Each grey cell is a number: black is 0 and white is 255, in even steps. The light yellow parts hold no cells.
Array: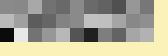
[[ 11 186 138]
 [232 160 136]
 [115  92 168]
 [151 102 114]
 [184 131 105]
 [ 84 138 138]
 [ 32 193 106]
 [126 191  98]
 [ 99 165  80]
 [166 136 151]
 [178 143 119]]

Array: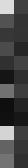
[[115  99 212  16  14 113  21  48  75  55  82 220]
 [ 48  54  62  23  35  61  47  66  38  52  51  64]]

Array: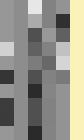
[[151  59  60 151  53 151 209 151 151 151]
 [141 141 141 141 141 141 141 141 141 141]
 [ 42  80  80  43  80 124  97  80 171 231]
 [131 130 130 133 130 104 130 152 130 130]
 [147 147 147 147 121 213 193  96  48 147]]

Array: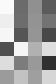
[[155 221  79 246 238 250]
 [194 124 245  85 109 107]
 [159 153 177 149 147 144]
 [214  48 223  72 115  91]]

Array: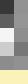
[[140 205 245  95  56]
 [145 119 142 149 146]]

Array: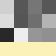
[[ 40 220 208]
 [238  85  87]
 [150 111 118]
 [144 180  87]]
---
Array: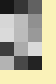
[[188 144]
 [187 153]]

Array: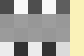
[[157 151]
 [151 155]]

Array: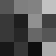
[[ 30 145]
 [ 39 103]]

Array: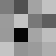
[[195 120]
 [  5 165]]

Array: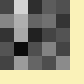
[[175 101]
 [168  33]]

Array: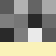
[[118  40]
 [126 234]]
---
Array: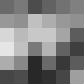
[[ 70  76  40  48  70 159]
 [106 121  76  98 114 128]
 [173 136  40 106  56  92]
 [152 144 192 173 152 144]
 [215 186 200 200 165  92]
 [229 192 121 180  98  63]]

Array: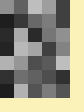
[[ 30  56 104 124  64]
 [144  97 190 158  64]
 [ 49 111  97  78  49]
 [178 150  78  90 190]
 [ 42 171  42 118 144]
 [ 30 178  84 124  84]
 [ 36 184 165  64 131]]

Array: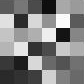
[[ 56  28 216 105  83 113]
 [224  42 216 146 251  90]
 [ 42  50  62 209 127 105]
 [ 90 119  75  14 168 154]
 [196 154 175 238  20 134]
 [181 230  50  75 202 175]]

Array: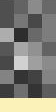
[[173  45 105 125]
 [131  52  66 131]
 [ 79  99 139 105]
 [ 60 111  52  93]
 [ 79 119  72 125]
 [ 87 166 145  99]
 [ 72 209 159 139]]

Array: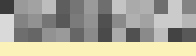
[[217 110 102 146 154 102 138  74 170  80 138 189  67  88]
 [217 131 146 117  88 123 146  80 138 176 162 203 203 182]
 [ 59 154 162 189  94 117 154 110 196 170 176 110 203 131]]

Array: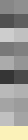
[[ 53  74]
 [ 80  95]
 [120 128]
 [135 143]
 [171 149]
 [164 156]
 [192 164]
 [185 177]
 [205 192]]
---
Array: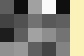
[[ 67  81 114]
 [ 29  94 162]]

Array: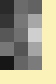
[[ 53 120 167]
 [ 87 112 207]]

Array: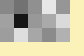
[[161  22 152]
 [157 222 167]]

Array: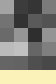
[[115  50  90]
 [106 149  46]]

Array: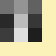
[[ 41 188  55]
 [ 60 223  30]]

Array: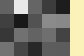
[[ 64  24  82]
 [ 55 113  99]]
